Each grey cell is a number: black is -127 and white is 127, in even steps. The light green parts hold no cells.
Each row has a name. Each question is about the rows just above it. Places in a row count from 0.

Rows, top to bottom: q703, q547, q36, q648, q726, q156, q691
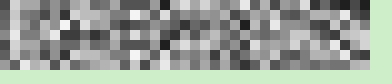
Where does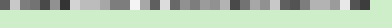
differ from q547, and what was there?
14, [51]
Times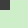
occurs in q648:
3
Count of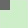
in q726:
5
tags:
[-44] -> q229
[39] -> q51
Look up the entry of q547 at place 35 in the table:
q229
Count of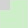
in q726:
4

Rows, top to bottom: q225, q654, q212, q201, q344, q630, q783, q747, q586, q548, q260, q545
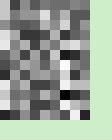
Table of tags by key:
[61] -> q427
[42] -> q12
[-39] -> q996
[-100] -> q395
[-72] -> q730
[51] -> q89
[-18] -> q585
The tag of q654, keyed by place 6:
q89
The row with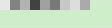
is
q344
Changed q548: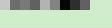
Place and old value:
8, [-39]

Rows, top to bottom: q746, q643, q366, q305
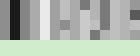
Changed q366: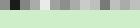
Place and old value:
12, [52]
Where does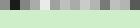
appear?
q643
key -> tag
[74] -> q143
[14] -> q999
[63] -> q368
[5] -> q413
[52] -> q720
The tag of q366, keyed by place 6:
q999
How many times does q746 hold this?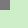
2
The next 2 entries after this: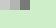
[63 52]

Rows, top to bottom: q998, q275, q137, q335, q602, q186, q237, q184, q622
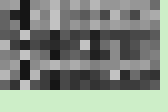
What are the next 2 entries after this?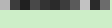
[-67 -76]
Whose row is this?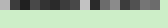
q602
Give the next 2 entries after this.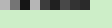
[-67 -37]
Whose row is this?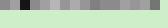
q237

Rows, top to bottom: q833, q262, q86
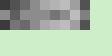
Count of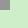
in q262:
0
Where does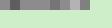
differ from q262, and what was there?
7, [60]
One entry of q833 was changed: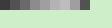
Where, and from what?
4, [41]
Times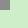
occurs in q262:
5
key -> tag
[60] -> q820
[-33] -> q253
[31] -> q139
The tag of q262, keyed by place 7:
q820
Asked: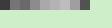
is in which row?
q86
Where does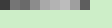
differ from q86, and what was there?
8, [-45]

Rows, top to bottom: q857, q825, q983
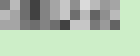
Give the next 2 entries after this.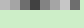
[ 58 -28]
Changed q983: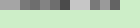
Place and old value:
6, [-62]
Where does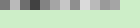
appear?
q857
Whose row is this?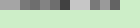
q983
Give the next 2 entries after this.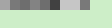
[ 26 -28]

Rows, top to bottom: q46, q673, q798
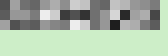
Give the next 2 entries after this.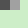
[-15 -25]
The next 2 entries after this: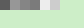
[-15  23]
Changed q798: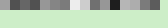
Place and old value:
3, [-35]
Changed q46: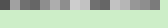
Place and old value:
4, [23]
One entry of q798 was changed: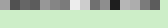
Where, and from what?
10, [23]

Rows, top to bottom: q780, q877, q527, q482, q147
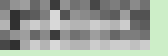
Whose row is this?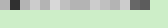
q527
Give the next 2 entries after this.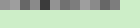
[ -2 -14]
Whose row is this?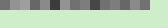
q780

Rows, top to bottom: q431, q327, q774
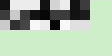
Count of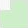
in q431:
0
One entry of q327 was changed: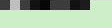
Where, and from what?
1, [74]
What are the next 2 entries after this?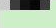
[ -67 -109]
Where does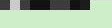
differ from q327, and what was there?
4, [-120]
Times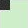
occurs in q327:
0
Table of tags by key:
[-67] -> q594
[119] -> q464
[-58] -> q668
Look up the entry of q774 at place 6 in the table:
q464
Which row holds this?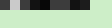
q327

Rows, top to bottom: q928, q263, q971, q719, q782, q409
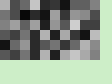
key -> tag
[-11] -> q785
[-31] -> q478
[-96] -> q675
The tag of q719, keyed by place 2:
q785
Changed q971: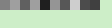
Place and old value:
8, [-63]

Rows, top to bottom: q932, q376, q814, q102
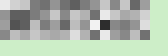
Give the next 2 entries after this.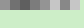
[-23  30]
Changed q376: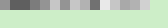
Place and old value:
6, [8]

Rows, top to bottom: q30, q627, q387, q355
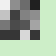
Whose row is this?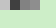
q627
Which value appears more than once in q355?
[-73]
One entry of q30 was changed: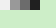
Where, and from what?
1, [14]
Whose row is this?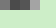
q387
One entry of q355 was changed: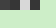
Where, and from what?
0, [-73]
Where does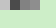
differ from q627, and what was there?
1, [-63]
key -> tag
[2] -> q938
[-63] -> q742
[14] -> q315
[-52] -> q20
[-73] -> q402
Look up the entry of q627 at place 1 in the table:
q742

